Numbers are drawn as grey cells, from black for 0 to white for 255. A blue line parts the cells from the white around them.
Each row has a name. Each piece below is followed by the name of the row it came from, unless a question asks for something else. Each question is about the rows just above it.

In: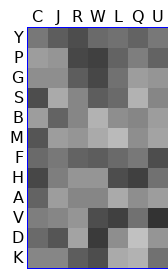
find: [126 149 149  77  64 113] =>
H
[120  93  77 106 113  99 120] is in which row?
Y
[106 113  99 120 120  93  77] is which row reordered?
Y
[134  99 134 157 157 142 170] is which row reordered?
A
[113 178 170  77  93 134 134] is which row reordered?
K
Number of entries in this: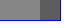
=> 3
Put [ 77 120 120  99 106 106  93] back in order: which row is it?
F

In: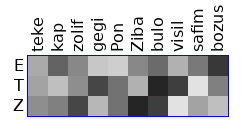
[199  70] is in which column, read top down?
gegi
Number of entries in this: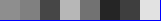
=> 8
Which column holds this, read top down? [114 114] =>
Pon
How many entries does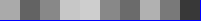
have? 10
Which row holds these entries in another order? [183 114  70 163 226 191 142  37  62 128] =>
Z
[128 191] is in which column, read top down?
bozus
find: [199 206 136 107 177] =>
E

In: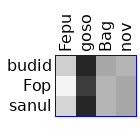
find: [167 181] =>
budid
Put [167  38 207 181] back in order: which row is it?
budid
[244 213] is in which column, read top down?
Fepu
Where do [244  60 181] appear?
Fop
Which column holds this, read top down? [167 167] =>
nov
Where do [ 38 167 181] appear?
budid

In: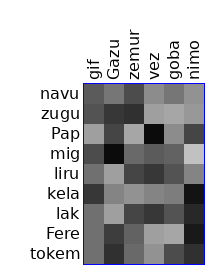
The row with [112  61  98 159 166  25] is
Fere
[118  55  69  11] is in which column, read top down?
Gazu

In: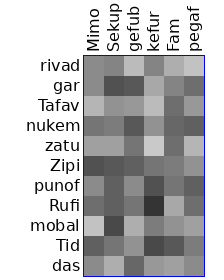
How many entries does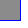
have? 1
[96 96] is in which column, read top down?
Sekup
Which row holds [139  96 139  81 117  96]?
punof
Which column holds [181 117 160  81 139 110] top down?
Mimo
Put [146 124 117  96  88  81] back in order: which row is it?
Zipi

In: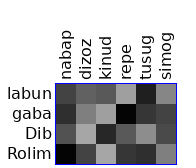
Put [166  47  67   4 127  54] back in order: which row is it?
Rolim
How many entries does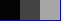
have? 3
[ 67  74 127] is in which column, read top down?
simog

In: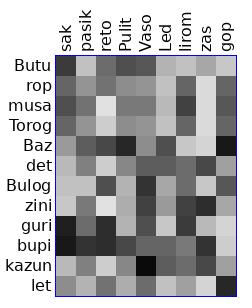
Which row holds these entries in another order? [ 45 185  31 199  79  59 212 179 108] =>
guri
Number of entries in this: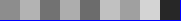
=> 9
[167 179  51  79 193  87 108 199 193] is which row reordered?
Bulog
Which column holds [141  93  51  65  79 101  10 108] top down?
Vaso

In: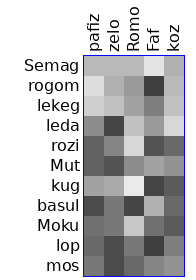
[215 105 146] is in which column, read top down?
koz
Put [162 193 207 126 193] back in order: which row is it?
lekeg
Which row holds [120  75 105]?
mos
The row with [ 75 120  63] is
lop

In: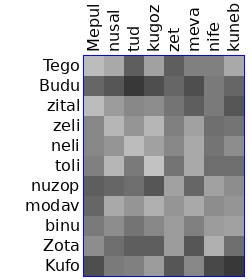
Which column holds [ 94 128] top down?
tud
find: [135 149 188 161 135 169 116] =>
neli

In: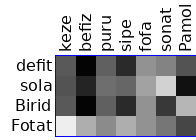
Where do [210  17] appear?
sola
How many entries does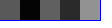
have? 5

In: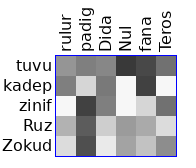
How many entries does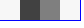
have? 4
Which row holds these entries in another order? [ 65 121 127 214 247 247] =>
kadep
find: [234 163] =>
Zokud

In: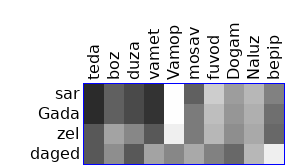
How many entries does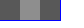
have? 3
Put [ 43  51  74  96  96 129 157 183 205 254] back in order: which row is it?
sar
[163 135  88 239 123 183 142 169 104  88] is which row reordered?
zel
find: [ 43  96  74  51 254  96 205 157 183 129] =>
sar
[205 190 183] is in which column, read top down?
fuvod

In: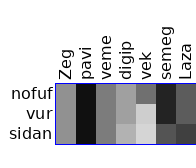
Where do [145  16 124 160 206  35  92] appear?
vur
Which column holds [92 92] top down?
Laza
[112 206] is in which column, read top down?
vek
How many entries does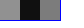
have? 3

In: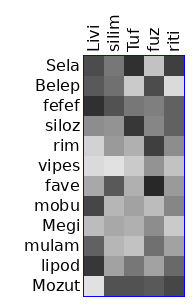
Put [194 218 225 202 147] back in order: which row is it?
vipes
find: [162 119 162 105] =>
lipod
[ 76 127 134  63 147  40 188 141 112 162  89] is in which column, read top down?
fuz

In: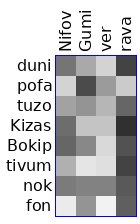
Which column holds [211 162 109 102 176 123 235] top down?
Nifov
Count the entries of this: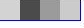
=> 4
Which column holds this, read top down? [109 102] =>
Nifov

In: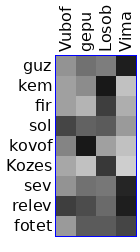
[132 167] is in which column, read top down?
Vubof
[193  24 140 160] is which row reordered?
kem
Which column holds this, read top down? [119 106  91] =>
Losob
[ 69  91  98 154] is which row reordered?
sol
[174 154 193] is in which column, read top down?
Vima
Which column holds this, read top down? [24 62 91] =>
Losob

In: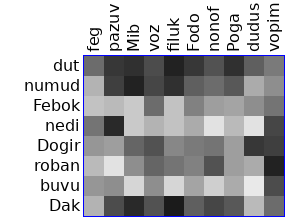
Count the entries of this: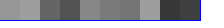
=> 10
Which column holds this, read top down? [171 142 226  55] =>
dudus
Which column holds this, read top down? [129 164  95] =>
Fodo

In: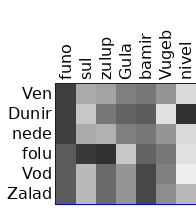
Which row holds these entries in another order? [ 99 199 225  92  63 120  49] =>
Dunir
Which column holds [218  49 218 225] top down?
nivel
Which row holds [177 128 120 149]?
nede

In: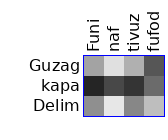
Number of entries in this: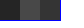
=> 3
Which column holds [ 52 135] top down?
tivuz

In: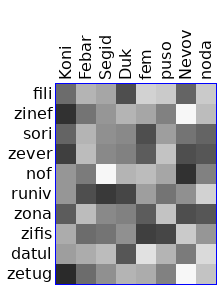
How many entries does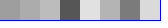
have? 8
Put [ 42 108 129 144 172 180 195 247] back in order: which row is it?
zetug
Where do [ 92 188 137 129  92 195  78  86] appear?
zona
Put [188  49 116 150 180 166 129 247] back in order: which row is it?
zinef
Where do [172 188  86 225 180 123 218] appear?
datul
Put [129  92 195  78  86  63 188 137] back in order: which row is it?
zever
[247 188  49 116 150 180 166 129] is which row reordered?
zinef

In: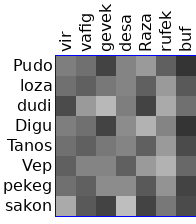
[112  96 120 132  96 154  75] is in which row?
Tanos

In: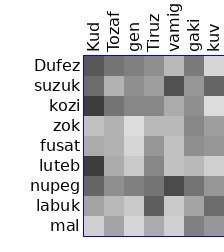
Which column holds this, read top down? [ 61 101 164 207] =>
Kud
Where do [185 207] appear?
luteb
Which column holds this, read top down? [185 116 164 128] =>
gaki
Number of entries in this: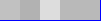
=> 5
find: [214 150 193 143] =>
fusat
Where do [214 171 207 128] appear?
mal

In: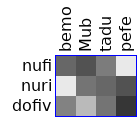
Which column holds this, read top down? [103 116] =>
tadu
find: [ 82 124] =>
nufi
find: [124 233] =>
nufi
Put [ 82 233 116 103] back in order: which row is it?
nuri
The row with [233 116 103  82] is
nuri
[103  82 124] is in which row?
nufi

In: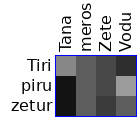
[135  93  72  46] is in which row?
Tiri
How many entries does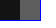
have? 2
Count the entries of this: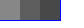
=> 3

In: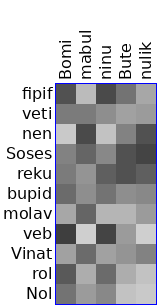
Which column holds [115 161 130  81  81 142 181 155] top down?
Bute
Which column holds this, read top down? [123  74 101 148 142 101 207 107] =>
mabul

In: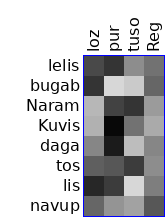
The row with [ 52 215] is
bugab
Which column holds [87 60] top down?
pur
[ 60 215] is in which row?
lis
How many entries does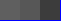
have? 3
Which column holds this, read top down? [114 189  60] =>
tuso
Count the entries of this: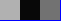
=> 3

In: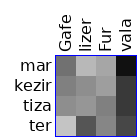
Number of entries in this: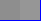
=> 2
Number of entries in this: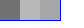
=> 3
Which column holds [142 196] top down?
Gafe
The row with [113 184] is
mar
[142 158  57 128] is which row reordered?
kezir
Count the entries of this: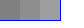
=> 3
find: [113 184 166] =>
mar

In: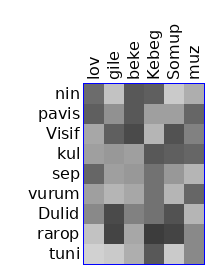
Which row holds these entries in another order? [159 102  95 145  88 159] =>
pavis
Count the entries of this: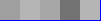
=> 5
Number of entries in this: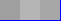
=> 3

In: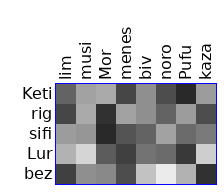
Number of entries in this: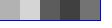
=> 5
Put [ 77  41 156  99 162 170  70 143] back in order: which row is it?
Keti
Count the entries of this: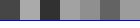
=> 7

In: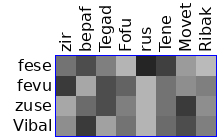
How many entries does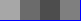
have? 4
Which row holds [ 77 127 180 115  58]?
zuse
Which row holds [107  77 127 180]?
zuse
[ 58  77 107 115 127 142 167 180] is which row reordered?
zuse
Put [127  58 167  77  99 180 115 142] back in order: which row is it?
fevu
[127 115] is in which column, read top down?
Fofu
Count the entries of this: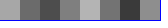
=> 8

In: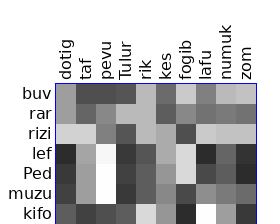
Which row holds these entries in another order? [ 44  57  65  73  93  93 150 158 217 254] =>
Ped
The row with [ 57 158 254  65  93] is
Ped
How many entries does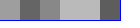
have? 6
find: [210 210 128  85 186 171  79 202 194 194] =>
rizi

